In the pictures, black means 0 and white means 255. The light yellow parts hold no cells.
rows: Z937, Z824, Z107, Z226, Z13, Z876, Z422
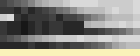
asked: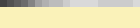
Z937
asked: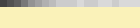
Z876

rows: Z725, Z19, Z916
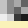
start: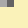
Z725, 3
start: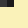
Z916, 3

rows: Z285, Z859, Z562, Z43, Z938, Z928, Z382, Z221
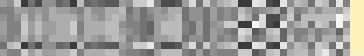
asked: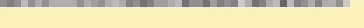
Z928
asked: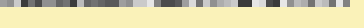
Z285
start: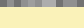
Z859, 19
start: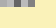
Z928, 39
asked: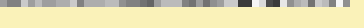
Z43

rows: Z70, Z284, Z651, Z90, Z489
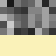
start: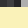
Z489, 3
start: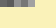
Z651, 3

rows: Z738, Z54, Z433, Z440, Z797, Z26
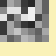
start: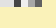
Z54, 2
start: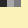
Z440, 5
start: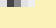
Z433, 1
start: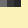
Z440, 3
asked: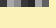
Z738
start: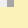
Z54, 5
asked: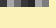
Z440

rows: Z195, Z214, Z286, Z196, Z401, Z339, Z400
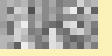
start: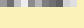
Z196, 1
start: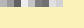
Z400, 1
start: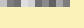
Z400, 5
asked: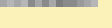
Z286
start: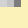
Z401, 3
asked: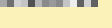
Z214

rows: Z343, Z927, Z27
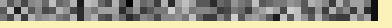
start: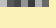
Z927, 43
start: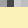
Z927, 40
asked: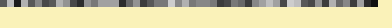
Z927
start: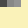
Z343, 4
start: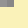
Z343, 42

